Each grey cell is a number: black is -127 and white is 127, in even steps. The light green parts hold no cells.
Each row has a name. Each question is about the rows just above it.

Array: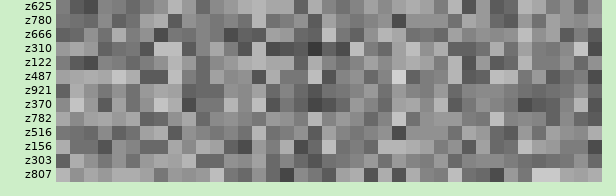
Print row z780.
[ -8 -14 -22  10 -29 -14  33  45 -36  17   4  -8   4 -14  53 -14  -2  17
 -36  33   4  -8   4  17 -51  17  17  17 -14  39  25 -22 -36  25 -14  33
  17  10  25]
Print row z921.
[-29  45  17  -8  17 -14  25  39  33 -29 -22 -22  17  10  33 -22   4 -22
 -43 -14  -8   4  25 -14  25   4  -2  25 -22   4  10  10  -2 -14 -22 -14
  -8  17 -22]

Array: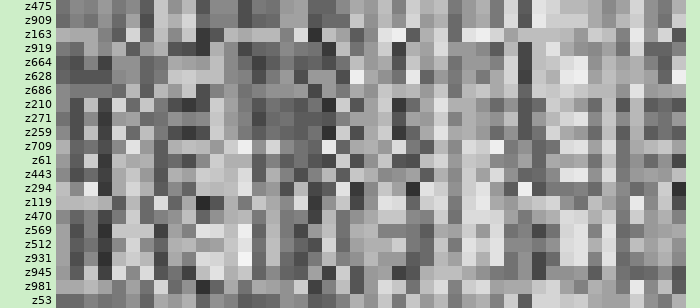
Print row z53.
[-21 -21   1 -13  -6  17 -27  41  25  48 -27  17   1 -35 -27 -21  17   9
 -35 -27   1  48  17  70  -6  70  25  56  -6  33  48   1  77 -35  85  85
  70  77  41  33  33  77  17  -6  48]
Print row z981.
[ 41  41  56  33  -6  33 -13  85 -21  17 -78 -27  41 -13  41  33  17  77
 -62   1  62 -42  25  91  70 -13  62  91   1  77  91  33  41  41  70  85
  33   1  48  33  -6 104   9  62 -35]

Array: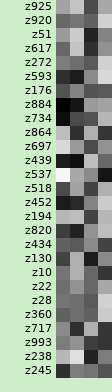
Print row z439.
[ -99 -113   61  -24]
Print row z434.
[-30 -38  10 -60]
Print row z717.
[ 10 -80  47 -74]

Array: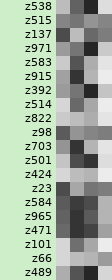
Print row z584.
[-36 -67 -51  52]
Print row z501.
[ 68 -51 -75  93]
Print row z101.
[ 86 -16  39 108]
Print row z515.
[  5 -10  20   5]
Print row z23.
[-51  39 -10  -2]
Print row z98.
[-36  20   5  -2]

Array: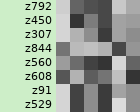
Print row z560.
[ 28 -19 -61 -75  85 -27]
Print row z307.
[ 85  50  13 -68  34  13]

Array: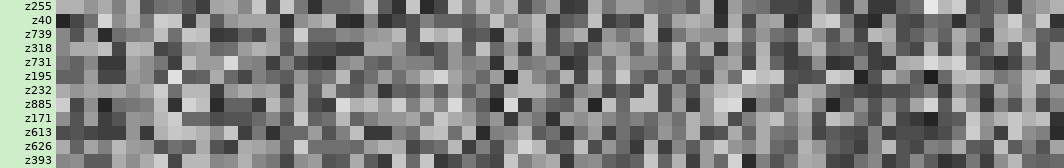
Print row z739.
[  7 -43  28 -84 -15   0   7  63 -15  70  63 -70 -64 -28 -50  28 -28  76
 -22 -22   7   0  21  28  56 -43  70  49  70 -43 -35 -77  49  14  49 -50
  14  43 -70  21  -8  14  63 -70  -8  28  14  14  63 -15  21 -15 -28  56
  14 -43  14 -56  56  43 -50 -28   0 -28  43   0 -70  43  56  21 -28 -43]
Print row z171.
[ 14 -43  28 -64 -43  21  14  56  76 -22 -22 -50 -43 -43 -22   7 -43  70
 -28 -15  56 -28   0  21  21  36  -8  70  43  28 -15  21 -70  14  -8 -77
  28  14  36   7 -15   0 -22  14 -15  49  21  56 -50   0  43  63   0  36
 -50  63  43  -8 -50  43 -56 -70 -90 -43 -35  70  21  49  70  49  63 -77]
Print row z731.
[ -8 -28   7 -70 -70  36  14  -8 -64  63  28  28  89   7   0 -64   0 -50
 -70 -77   7  21 -22 -35   7   0   0 -35  21   0   7 -77  43  -8   0  14
 -77 -64  28 -22  43   7   7 -35  36 -35 -43  21  36 -56  56 -28 -64 -56
  14 -77 -70   0 -64 -70  43  49  89  63  83 -22 -56 -77 -56   7 -35  28]

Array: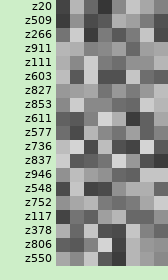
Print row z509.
[-67  17 -52 -38  47  31  -4 -46]
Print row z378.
[ 47 -23  69 -46 -52  69   2 -23]

